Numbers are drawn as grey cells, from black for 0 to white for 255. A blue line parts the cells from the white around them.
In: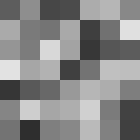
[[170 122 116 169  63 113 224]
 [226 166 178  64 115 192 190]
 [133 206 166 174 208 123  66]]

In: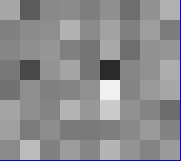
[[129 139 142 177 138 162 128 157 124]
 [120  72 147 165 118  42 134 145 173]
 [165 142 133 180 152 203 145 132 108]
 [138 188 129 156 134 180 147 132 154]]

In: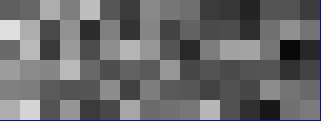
[[223 174  73 145  44 128  51 134  67  98  74  76  45 112 144 115]
 [156 138 134 185 104  78  98  89 151  71  83  74  83  84  49  66]
 [174 212  82 149  59  72 166 107 113 119 183  81  48  24 113 122]]

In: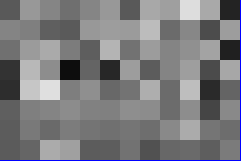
[[132 127  95  90 152 157 155 188 107 135  76 157]
 [ 51 184 141  13 100  39 157  92 132 158  75 167]
 [ 95 127 132 140 129 128 142 140 108 141  69 137]
 [ 91 101 171 160  92  93 114  81 103 106  94 123]]

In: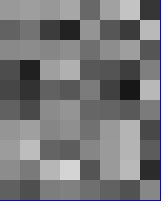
[[ 98 115  60  34 148  86  59 185]
 [ 77  32 159 176  88  84  62 127]
 [ 97  73 139 148 102 100  89 123]
 [156 189 100  93 134 154 180  92]
 [ 96  79 125 128 111  97  82 135]]

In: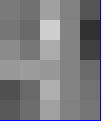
[[118 106 206 131  48]
 [152 155 151 131 107]
 [ 89 109 161 129 117]]

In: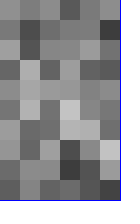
[[121  77 110 123 124  61]
 [102 174  99 157  98  90]
 [117 178 114 195 134 119]
 [149 102 159  77 137 194]
 [ 94 132  99 107  85  67]]

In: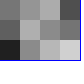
[[ 95 175 139 116]]
